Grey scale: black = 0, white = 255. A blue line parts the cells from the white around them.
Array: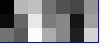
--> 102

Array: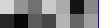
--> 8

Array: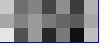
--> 131

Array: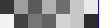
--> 67

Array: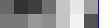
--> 121

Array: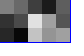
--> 74

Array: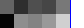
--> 142

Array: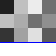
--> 172
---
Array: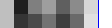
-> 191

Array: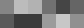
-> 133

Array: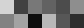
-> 212

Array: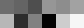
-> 109

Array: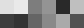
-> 224

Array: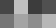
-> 70

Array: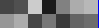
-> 69
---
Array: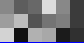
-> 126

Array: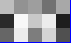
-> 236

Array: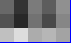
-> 73

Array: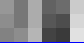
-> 77

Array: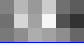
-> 81

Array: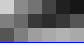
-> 56

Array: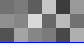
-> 187

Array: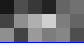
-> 125
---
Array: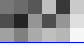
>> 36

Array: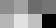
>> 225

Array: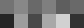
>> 157

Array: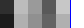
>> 176

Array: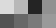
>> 104

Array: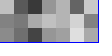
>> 121

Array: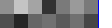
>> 38

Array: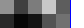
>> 7

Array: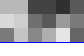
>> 206
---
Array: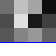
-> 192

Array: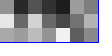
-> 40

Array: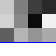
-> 127

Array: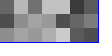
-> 184

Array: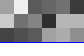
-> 238

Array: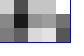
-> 77

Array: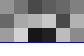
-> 116

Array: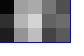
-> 160
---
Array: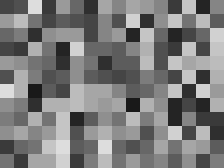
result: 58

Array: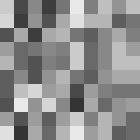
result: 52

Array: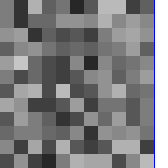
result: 146

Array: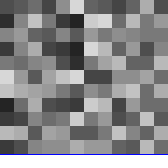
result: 78

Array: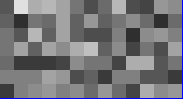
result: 128

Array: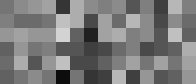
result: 117

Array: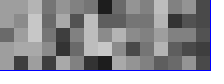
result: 62

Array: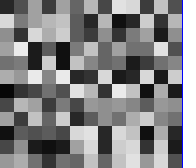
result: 173
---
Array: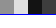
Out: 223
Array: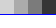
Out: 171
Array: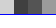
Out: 64
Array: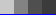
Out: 131
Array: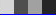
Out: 78
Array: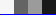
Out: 100
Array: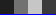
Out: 113
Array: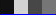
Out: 211
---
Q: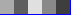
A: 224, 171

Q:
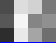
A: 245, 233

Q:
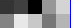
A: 232, 212

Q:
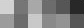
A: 210, 201

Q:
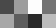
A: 253, 188

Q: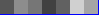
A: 208, 165

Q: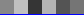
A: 192, 180
